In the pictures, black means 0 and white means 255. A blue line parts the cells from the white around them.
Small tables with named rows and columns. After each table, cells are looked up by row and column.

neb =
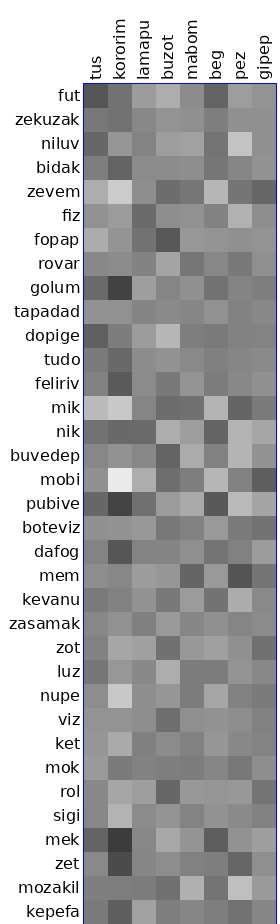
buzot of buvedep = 100
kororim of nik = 105
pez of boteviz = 123
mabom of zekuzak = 144
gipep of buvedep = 146
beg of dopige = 122
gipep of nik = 166
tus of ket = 150
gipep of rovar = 143
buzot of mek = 167
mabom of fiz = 145
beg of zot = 160
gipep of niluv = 144
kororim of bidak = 100
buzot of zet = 141
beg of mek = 94
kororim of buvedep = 146

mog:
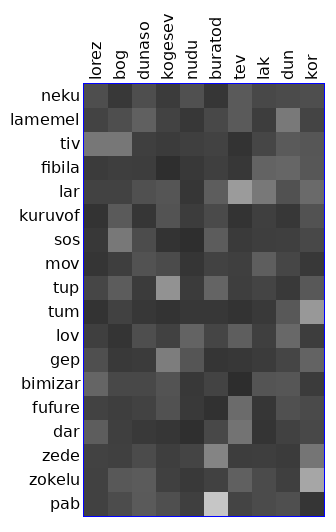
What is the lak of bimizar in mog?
84
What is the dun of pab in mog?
79
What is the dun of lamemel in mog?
121
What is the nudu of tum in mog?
55
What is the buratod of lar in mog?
93
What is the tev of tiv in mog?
51
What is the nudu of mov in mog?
53
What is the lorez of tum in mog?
51
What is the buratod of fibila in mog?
63
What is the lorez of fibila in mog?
59
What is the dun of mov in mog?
70
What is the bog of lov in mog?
52
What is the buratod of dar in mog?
72
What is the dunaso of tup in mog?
59
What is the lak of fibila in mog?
99
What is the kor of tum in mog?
152
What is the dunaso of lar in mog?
80
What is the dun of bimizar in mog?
86
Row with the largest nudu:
lov

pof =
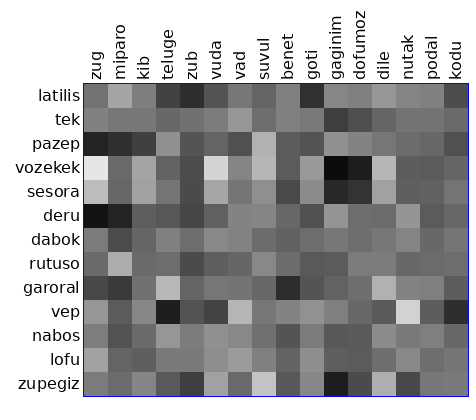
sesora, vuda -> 166
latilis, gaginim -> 134
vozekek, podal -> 91
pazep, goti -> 83
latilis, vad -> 119
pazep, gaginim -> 144
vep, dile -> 90
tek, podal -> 115
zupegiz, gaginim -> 29
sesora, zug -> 188
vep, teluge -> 30
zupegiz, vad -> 105
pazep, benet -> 92
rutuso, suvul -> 136
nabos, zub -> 124
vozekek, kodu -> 101

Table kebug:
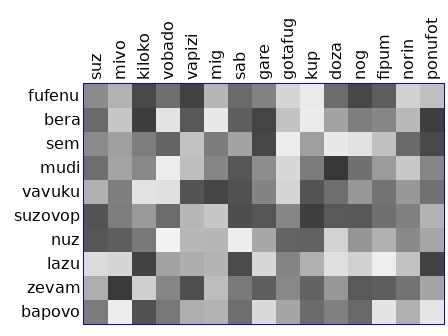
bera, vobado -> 227
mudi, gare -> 141
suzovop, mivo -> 125
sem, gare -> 71
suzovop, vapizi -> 183
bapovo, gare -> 218
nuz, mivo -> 94
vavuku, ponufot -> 114
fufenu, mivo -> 178
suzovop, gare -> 85
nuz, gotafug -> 100
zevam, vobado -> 134
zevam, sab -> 121
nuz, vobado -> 243
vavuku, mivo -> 126
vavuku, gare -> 131
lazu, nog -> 209
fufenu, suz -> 139
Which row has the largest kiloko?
vavuku

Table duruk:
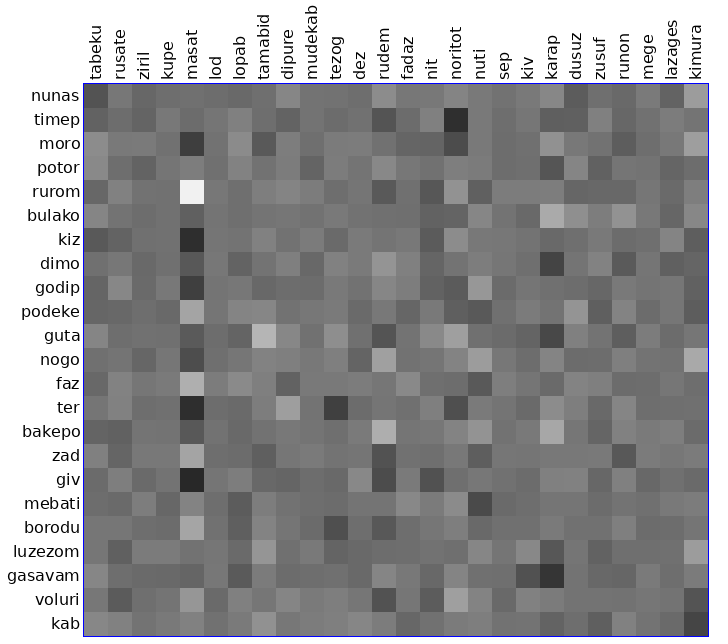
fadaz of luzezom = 110
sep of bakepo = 114
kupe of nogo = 118
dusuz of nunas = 92
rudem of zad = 82
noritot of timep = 47
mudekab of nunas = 115
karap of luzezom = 87
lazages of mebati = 121
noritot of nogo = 131
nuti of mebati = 74

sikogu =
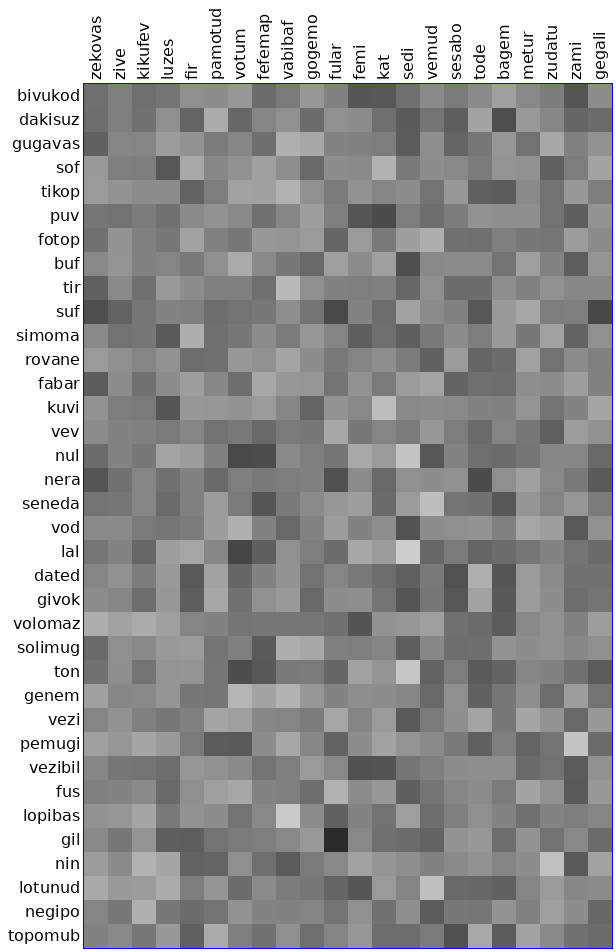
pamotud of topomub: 170
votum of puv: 137
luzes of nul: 164
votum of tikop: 161
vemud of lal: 103
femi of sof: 137
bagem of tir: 142
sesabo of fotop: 113
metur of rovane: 161
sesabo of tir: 108
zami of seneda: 150
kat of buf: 159
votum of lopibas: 115
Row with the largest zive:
volomaz

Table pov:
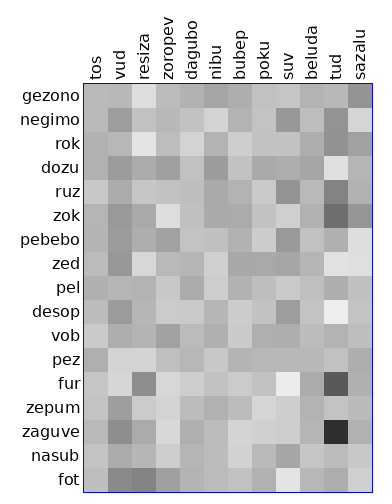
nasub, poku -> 185
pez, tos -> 175
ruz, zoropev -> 194
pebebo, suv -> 153
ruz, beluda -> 185
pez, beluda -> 184
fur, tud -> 89
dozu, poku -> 170
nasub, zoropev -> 205
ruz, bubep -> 179
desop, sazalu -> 195
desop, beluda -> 195
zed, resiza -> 215
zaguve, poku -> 208
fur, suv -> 236
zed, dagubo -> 182
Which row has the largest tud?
desop

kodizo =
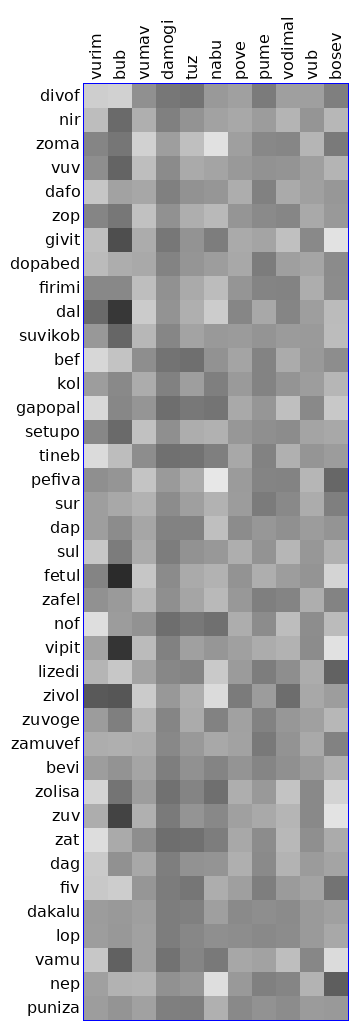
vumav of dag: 168
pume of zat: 140
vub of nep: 179
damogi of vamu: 114
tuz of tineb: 114
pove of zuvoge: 161
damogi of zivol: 152
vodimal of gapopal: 191
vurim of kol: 157
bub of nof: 156
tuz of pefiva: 172
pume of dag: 138
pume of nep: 128
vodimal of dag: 179
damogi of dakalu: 125

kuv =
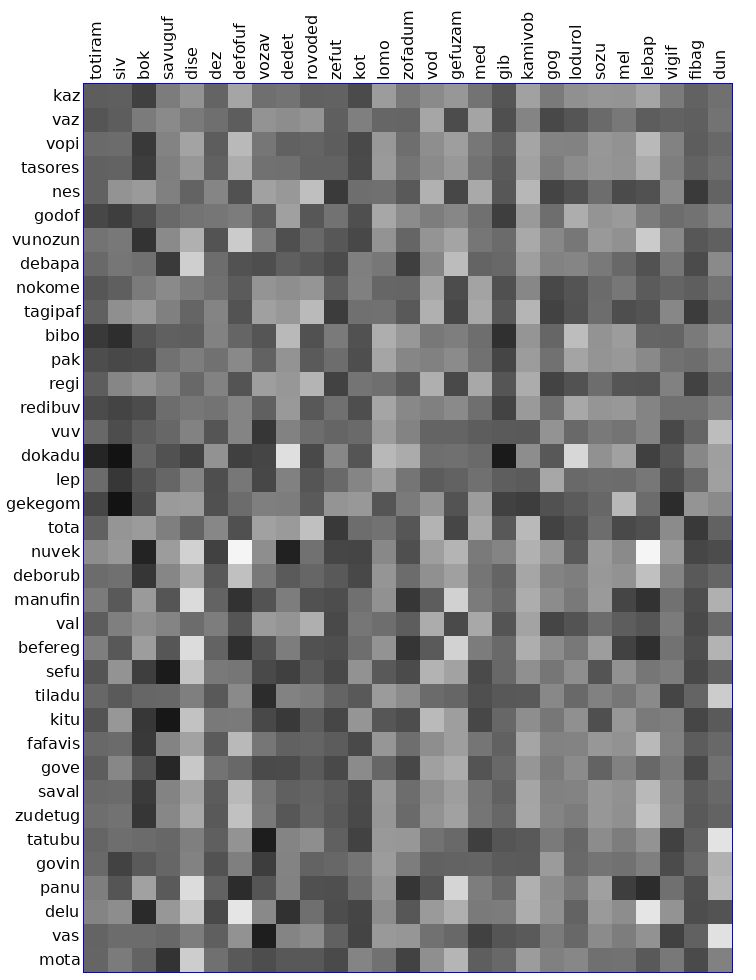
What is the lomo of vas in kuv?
153
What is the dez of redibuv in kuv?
115
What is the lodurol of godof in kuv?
173
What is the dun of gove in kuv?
113
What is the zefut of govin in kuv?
103
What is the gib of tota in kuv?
88
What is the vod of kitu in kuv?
186
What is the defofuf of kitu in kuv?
122
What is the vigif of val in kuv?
123
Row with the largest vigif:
nuvek

